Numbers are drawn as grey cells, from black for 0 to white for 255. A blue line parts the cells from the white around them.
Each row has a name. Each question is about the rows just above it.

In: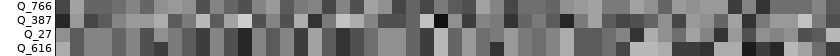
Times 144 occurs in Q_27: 7
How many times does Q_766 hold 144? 6
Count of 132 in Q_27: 10
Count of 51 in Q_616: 3

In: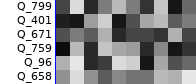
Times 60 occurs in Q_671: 0
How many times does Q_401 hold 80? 1
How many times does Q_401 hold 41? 0

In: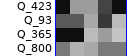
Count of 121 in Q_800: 3
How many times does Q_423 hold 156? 2
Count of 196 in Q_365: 1
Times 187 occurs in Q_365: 1

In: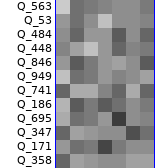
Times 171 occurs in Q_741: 3
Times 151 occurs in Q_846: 2
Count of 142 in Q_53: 3
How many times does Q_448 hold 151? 1
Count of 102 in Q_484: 2

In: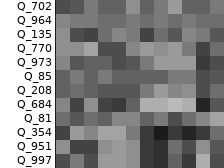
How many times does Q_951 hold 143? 4
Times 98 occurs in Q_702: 5
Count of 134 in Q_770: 1
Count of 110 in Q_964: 6
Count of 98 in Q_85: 6
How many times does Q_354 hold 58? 3

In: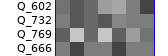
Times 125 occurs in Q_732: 3
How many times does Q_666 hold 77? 0
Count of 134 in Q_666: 0
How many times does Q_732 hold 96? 0
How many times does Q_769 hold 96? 2
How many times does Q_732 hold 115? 0

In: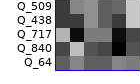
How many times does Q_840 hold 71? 2
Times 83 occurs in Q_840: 2
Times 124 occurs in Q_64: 1
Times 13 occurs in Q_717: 2
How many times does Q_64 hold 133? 2
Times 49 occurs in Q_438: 0

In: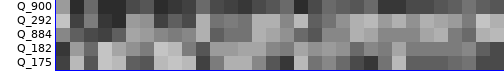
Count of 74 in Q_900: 6
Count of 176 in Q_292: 7
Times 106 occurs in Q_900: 5
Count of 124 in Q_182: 8
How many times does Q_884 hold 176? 5

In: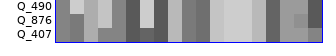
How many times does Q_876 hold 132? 2
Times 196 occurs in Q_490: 2
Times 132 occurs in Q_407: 4

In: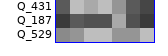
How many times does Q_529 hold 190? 3
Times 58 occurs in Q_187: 2
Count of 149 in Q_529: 3
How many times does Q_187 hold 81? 3
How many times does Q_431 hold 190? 2

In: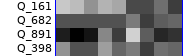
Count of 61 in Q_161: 1
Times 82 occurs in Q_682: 5

